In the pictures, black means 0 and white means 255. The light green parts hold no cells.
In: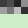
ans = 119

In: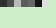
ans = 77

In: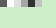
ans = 253

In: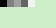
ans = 129

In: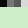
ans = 118

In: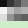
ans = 148

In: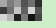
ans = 181

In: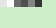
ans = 255

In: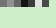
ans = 146
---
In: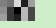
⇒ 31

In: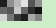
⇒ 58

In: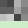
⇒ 69

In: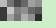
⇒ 116

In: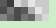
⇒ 75

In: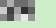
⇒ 189

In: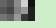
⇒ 152

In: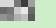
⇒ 176

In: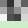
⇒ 65

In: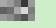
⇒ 110
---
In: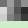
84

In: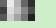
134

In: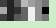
142

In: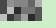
117

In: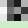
152

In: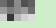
154
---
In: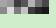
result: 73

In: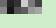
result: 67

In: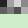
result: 137

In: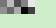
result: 232

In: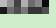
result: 10

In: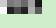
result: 23
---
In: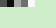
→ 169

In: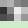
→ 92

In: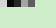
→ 38

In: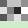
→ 170

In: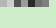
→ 42

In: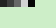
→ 103

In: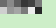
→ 122

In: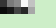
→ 67
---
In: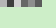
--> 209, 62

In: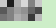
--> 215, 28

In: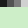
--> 208, 26

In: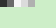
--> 246, 47

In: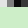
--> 228, 11

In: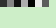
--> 235, 3

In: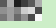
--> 249, 30

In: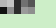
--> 196, 16

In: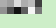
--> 245, 18

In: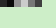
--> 203, 10
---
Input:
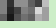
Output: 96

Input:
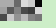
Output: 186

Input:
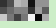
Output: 242

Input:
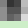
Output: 98

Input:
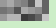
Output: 73

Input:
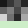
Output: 111
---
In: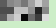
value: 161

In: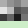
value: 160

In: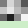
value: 87

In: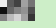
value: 116

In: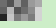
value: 170

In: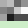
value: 146

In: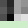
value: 146
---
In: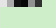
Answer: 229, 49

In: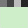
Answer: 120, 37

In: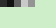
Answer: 44, 148

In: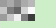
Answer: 156, 60

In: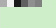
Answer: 173, 128

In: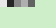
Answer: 232, 98

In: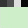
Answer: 52, 8

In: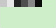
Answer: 200, 11

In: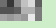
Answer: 110, 123
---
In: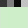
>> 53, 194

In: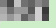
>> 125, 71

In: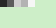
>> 39, 246

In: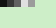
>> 17, 155

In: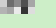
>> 208, 221

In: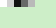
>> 254, 185
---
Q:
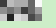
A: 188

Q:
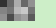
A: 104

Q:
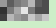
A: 93

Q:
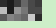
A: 28

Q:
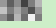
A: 95

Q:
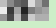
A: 137

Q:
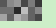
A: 137
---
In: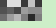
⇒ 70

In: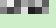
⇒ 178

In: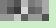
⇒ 122

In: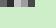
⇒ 103

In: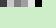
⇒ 62

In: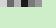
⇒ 211
